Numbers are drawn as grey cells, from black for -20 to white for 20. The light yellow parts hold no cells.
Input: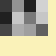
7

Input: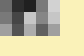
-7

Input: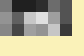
-9

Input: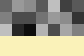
-14

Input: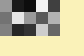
-14

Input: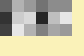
16

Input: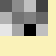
6

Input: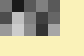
12

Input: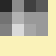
14
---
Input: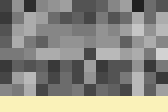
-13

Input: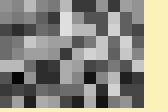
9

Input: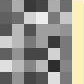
-11

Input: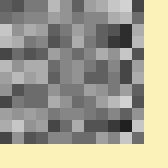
-1

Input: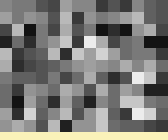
-1

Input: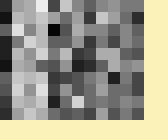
7

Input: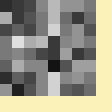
-9
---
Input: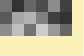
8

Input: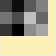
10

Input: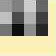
8

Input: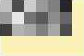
-2

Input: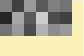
-6

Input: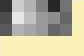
10

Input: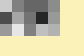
-2
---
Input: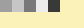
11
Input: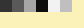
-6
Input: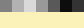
8
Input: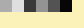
15
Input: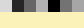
-14
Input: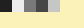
17
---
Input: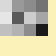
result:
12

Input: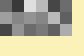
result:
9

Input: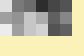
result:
-5

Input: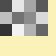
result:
2

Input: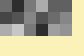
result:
-3

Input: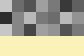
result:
9

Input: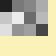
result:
-3

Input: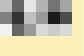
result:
-16
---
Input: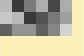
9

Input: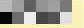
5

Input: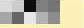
12

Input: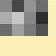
11

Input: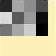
-6

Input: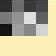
3
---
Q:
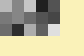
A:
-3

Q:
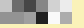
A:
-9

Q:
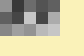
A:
11

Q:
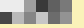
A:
5

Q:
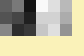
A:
-15

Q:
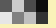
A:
-8

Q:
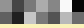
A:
-1
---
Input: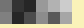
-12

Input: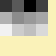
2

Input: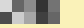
-4

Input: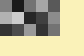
12

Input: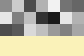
0

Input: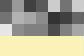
8

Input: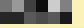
4

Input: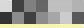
-10

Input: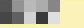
3
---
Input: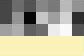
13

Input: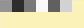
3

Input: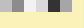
10

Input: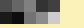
0

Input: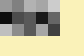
8

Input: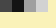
-9
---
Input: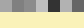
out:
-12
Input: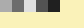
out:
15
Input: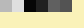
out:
-15
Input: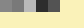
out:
9
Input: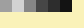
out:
-9
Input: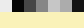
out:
11
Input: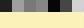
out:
-19
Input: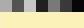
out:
-1
